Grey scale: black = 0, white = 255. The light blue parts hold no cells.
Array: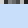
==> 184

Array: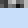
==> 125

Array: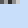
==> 141

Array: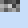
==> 94

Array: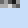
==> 25

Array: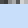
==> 210

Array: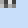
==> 224

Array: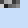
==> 57

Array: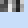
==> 32

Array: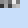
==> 235
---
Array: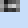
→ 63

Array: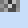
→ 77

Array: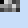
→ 89

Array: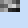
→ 47

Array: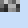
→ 149

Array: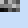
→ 97

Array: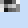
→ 91
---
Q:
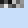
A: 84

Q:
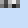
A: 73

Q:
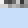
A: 85

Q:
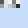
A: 227

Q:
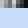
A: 158

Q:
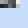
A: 148

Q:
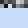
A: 115

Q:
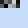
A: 123
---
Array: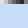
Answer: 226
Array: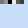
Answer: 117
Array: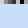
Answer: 208
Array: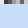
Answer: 230
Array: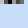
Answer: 194
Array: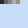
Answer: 44
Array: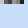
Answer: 194
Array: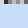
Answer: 215
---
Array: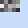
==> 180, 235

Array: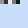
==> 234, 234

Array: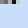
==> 176, 204

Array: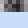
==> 45, 197

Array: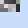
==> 182, 222

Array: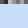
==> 147, 191
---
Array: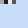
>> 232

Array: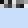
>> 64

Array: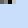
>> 5

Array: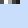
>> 170

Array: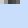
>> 61

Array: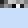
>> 118

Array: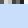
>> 192

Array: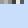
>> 140
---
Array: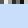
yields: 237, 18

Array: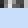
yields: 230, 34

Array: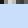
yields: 215, 21

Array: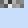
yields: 233, 55

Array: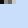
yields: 200, 11

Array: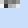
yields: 244, 49

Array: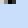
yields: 213, 5

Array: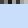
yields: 191, 23
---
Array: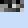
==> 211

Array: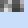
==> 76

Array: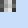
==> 155

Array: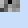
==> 157

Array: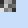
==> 197

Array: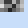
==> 44

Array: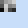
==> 206
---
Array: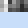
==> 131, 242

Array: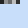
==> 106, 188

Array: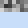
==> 134, 211

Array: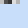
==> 54, 221

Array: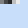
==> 42, 235

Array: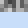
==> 82, 204

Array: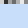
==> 108, 233
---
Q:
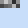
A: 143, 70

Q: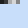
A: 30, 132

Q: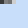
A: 57, 206

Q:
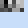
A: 131, 59

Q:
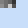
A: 127, 82

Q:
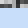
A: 215, 185

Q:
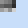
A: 144, 208

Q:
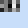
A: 84, 114
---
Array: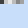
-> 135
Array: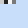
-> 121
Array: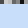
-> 75
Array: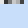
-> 68
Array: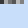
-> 85
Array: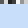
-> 62
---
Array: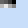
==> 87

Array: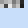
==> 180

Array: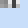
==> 135

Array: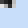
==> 36

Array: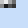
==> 237

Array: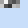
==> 245
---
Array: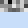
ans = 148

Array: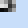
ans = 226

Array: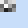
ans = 104

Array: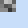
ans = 126

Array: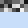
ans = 42

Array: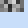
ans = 112

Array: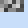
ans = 152
